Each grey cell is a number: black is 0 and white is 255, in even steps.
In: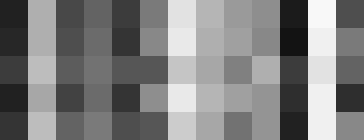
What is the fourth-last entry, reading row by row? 148
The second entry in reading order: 175
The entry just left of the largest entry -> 27
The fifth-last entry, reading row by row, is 114
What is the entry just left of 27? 142
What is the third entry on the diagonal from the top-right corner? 60
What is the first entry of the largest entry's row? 33
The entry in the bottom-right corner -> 136
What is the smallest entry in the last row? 33
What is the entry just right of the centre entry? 167
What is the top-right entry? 78
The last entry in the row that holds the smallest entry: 122
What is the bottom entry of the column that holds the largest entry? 240
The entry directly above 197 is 233
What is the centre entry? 197
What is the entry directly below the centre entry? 233
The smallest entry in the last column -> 46
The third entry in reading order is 72
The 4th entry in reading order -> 99

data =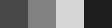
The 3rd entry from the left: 213
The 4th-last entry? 72
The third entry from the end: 129

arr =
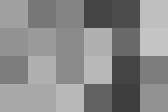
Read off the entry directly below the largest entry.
125
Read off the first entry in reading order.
160
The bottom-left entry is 168
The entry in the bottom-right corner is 146
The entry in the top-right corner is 191
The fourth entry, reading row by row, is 68
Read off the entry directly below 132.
138

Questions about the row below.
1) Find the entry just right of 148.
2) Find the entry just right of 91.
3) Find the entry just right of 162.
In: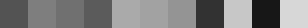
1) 50
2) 170
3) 148

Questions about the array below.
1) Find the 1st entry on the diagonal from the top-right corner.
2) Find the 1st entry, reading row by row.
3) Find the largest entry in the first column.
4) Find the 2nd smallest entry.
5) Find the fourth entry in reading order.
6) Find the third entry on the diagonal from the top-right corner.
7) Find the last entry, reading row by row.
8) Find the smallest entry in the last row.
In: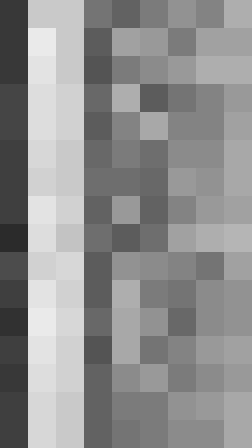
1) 174
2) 56
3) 76
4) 49
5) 116
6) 153
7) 168
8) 63

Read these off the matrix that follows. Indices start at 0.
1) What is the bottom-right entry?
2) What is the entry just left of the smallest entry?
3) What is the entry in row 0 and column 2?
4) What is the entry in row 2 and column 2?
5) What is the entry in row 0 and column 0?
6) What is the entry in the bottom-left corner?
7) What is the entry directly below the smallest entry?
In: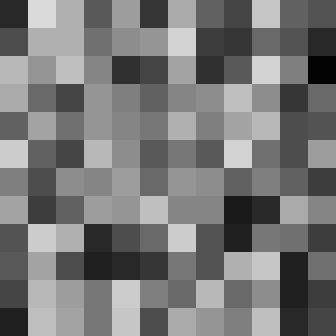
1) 69
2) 127
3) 176
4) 191
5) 40
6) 32
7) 105

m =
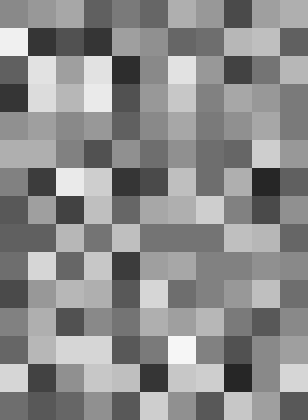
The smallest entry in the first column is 53
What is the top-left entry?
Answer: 137
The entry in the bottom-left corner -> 110
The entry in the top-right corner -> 175
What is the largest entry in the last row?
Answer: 206
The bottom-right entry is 88
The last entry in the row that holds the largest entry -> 159
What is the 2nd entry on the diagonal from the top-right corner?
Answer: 191
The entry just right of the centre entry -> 175
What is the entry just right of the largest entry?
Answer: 129
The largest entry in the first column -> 240
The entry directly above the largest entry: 159
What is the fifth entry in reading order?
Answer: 122
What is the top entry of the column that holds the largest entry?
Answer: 175
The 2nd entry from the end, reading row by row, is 159
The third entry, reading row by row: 167
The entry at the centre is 167
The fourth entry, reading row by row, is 96
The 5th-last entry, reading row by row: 144
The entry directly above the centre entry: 74
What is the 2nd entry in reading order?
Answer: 152
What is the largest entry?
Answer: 246
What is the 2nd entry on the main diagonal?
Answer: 53

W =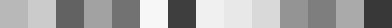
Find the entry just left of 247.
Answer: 114
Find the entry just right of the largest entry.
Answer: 62

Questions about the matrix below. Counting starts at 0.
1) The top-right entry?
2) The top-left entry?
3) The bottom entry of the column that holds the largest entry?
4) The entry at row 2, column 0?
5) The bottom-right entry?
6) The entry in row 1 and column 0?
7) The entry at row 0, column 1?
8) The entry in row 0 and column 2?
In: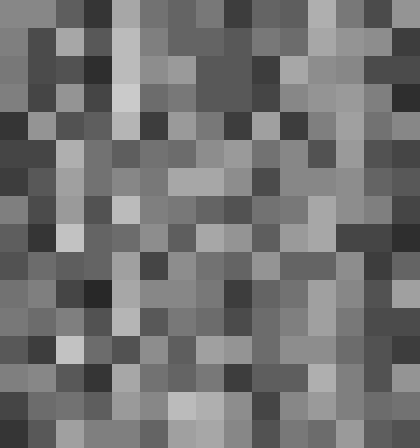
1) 148
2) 135
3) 127
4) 120
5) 82
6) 127
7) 135
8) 94

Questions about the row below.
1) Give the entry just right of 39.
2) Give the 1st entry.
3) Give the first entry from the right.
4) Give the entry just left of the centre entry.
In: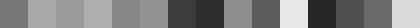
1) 79
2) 120
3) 218
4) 60

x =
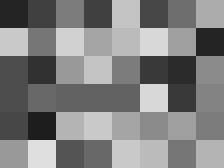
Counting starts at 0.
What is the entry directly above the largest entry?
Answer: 29
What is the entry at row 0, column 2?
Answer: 124
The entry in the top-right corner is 172
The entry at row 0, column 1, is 64
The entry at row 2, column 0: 77
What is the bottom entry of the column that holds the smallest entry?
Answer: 222
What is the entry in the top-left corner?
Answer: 36
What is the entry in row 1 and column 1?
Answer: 118
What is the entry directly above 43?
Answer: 159
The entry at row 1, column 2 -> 209

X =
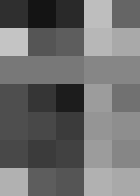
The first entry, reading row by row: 47
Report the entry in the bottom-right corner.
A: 169
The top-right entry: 101
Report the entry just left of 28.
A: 53
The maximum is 196
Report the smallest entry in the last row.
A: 85
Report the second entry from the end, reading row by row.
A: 177
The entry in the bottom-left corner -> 177
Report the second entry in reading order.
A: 20
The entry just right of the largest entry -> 85
